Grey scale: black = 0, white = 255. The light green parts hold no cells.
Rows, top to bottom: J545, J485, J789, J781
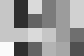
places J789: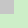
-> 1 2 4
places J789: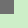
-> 6

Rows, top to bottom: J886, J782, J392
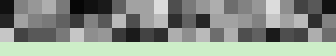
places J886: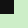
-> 1 7 24
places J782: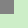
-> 3 7 19 24
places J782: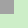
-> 2 11 16 17 21
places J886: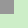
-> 3 15 19

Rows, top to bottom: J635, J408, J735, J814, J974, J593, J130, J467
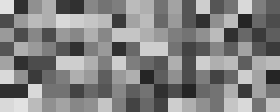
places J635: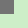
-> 8 12 17
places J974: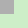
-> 7 13 16 19
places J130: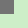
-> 4 5 11 16 20

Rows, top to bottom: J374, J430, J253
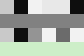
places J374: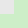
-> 4 5
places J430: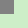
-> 1 2 3 4 5 6
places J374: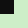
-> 2 6
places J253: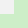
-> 4 6
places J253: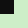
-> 2
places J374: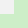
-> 3
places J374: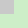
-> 1

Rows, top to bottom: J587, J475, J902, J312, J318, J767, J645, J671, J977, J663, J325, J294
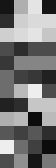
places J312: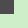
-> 1 3 4
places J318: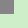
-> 2 3 4
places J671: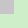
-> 3 4
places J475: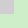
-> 2

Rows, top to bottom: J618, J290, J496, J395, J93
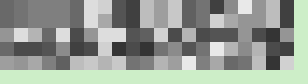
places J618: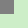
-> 3 4 5
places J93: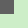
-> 5
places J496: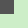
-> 10 16 17
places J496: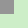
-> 1 7 18 21
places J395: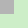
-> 17 19
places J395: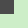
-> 2 3 7 10 20

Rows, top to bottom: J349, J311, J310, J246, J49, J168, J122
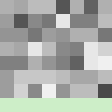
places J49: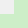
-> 8
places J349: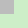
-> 3 4
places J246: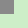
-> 5
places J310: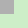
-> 6 7
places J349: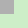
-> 1 6 8
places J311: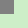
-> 6 7

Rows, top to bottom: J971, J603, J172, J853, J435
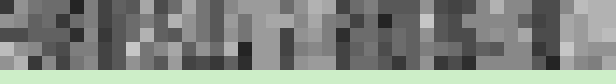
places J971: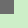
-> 4 5 13 21 26
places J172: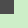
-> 1 2 33 34 39 40
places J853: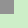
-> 2 15 43 44
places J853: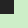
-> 18
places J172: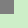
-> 24
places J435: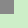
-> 4 7 35 36 37 38 42

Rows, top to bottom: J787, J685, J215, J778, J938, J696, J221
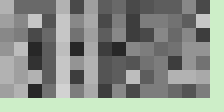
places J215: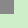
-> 1 9 12 14
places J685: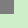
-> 9 11 12
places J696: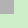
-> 1 3 7 13 14
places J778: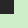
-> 3 6 9
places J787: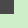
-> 6 10 15
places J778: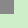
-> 10
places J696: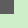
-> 4 9 11

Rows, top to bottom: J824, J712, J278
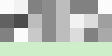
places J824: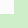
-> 1 8
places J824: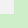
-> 2

